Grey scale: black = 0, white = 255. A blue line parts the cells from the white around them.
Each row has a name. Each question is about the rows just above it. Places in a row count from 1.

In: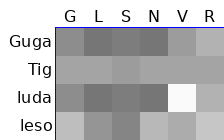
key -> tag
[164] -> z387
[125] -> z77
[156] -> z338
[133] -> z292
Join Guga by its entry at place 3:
z77
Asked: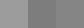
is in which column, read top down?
S
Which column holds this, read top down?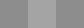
G
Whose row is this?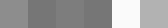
luda
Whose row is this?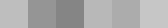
leso
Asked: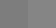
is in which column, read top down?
S
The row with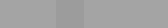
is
Tig

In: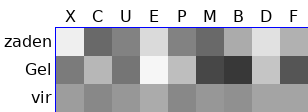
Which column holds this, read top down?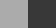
B
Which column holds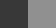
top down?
B
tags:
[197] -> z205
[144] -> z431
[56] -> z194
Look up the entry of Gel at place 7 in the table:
z194
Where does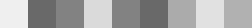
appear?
zaden

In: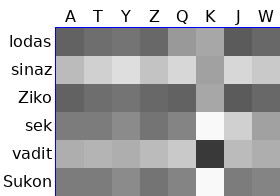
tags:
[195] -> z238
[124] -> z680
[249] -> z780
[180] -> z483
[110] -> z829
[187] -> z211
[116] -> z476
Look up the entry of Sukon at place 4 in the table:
z476
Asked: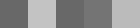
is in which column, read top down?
Z
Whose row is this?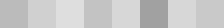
sinaz
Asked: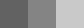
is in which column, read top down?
Q
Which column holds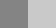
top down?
Q

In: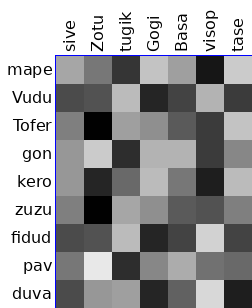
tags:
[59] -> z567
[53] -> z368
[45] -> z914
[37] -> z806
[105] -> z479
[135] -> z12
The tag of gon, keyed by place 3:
z914
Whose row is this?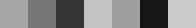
mape
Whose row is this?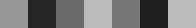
kero
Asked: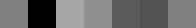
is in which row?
zuzu
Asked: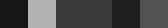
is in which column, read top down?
visop
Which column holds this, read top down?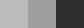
tugik

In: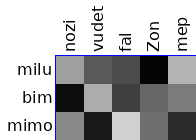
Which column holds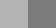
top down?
mep
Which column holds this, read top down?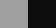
nozi
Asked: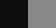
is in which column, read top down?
nozi
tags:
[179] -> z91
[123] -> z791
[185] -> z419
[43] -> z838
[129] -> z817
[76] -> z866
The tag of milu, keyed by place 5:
z91

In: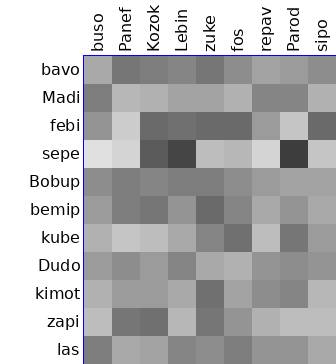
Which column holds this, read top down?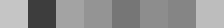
Parod
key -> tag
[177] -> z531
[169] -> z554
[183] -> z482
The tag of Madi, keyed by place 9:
z531
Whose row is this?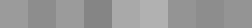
Dudo
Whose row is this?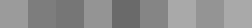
bemip

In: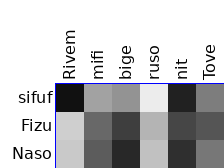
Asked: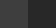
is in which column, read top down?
bige
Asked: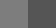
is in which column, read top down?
Tove
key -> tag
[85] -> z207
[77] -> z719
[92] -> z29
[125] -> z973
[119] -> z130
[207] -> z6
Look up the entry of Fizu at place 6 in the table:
z207

